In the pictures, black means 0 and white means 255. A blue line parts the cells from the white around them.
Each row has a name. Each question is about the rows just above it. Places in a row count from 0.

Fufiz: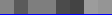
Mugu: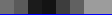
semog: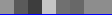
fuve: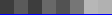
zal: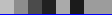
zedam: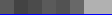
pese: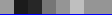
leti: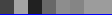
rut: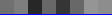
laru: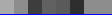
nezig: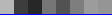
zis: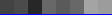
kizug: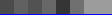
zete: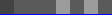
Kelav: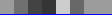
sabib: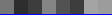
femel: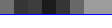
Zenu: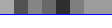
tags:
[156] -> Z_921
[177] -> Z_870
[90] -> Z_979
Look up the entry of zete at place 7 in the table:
Z_979
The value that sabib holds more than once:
[61]
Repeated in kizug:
[156]
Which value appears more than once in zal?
[156]
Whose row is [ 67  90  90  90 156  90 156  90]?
zete

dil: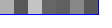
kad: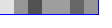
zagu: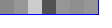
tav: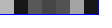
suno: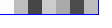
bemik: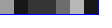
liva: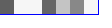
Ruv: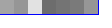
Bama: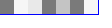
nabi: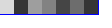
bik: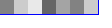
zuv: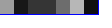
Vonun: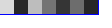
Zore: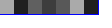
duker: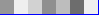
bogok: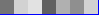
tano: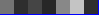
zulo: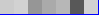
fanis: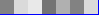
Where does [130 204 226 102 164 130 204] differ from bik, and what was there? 2, [233]
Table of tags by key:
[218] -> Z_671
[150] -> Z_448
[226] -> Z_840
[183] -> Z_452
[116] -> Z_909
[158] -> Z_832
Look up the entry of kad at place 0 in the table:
Z_840
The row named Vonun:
[218  39 189 116  53 109  39]
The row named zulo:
[204 210 150 170 183  88 210]
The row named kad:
[226 150  82 158 158 102 150]
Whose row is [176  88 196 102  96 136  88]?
dil

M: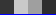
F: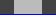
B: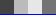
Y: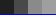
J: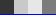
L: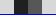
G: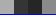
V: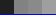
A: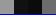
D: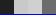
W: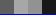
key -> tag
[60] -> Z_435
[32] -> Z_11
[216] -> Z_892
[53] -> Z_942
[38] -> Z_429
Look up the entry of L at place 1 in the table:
Z_11
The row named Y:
[ 32  73 138 159]
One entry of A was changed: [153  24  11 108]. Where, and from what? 1, [17]
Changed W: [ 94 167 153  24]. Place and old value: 2, [146]
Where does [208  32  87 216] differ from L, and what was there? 0, [216]

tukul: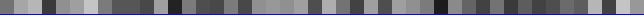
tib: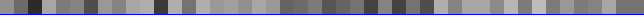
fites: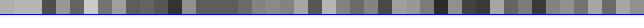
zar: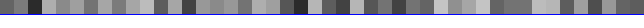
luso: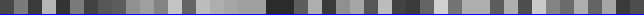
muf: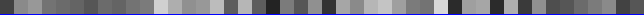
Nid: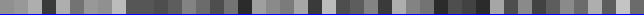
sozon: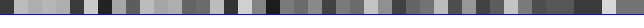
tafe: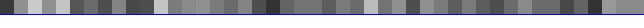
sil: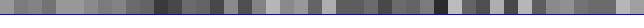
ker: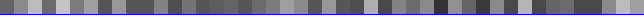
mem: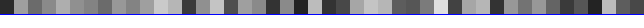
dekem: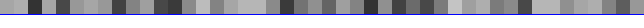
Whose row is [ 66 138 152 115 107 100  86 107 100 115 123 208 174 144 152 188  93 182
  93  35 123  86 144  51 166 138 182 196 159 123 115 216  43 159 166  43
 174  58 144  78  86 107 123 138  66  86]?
muf
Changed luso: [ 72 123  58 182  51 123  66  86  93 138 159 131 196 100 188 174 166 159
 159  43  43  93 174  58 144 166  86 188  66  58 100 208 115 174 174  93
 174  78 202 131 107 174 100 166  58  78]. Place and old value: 9, [144]
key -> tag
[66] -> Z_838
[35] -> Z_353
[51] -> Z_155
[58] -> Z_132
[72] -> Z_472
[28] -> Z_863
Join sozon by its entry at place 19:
Z_863
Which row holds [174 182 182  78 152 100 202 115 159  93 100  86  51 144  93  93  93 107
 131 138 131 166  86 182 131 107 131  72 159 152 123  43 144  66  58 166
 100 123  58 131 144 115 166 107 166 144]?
fites
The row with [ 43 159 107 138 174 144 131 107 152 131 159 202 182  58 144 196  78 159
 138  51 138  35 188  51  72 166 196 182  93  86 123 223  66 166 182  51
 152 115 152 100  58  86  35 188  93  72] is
mem
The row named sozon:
[ 58 188 174 182 174  58 202  35 166  93 188 166 174 100 107 188  51 208
 131  28 123 107 138  66 123 107 196 144  66 100 115 188  78 152  66  93
 196 123  78  86  86  58  58 216 115 115]

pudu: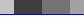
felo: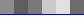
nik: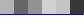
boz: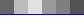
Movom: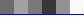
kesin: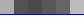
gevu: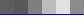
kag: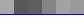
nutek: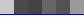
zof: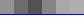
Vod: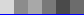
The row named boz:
[102 188 225 154 127  82]
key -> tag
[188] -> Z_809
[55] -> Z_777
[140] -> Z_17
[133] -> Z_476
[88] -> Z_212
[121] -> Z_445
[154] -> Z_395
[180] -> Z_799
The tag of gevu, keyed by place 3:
Z_809
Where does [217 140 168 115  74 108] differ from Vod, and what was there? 3, [121]
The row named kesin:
[174  82  74  88 102 188]
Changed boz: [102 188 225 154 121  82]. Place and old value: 4, [127]
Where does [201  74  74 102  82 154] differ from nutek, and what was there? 2, [67]

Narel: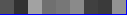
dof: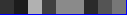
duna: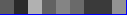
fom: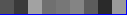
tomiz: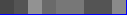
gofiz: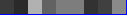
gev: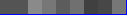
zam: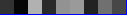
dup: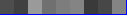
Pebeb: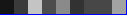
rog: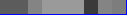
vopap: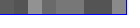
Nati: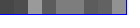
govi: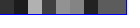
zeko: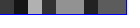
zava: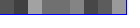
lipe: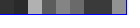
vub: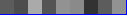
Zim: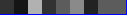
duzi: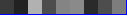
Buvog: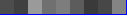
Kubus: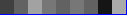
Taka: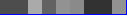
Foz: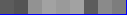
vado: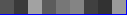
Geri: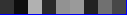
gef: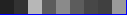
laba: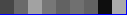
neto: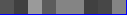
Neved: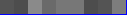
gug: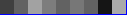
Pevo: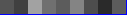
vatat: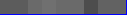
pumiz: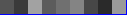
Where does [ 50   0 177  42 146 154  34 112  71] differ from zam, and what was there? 1, [6]
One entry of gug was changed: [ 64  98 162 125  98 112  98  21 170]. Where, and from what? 5, [119]
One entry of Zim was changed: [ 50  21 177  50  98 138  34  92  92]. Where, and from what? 4, [92]
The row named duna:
[ 92  42 177  98 132 106  58  58 146]

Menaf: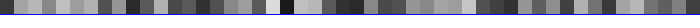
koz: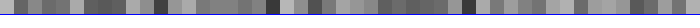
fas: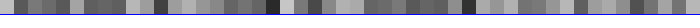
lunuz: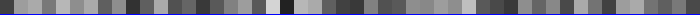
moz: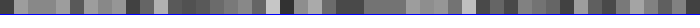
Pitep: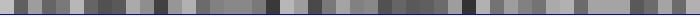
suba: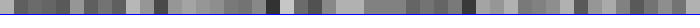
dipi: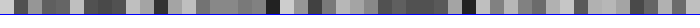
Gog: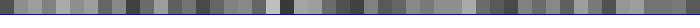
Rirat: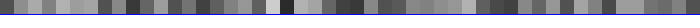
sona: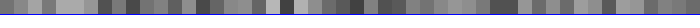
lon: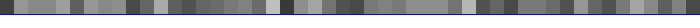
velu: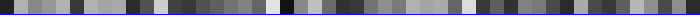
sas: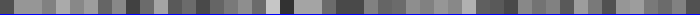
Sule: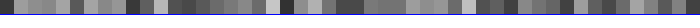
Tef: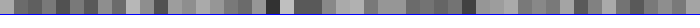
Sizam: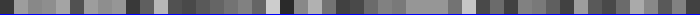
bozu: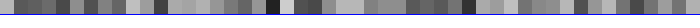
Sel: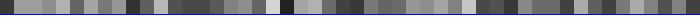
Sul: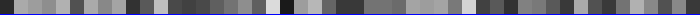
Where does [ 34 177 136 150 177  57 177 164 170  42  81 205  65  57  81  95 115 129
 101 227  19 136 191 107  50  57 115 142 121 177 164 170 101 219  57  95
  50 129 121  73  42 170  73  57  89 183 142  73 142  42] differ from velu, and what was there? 44, [95]
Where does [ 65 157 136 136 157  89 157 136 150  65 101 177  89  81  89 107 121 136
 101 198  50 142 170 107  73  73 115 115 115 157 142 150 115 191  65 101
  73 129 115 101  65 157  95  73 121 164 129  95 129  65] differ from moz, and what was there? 34, [73]
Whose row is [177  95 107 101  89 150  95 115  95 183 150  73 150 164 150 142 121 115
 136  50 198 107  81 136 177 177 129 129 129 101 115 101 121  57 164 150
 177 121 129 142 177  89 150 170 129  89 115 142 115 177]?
suba
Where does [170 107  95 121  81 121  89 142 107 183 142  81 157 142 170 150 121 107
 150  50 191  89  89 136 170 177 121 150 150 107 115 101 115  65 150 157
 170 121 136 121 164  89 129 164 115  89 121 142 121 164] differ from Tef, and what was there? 43, [170]

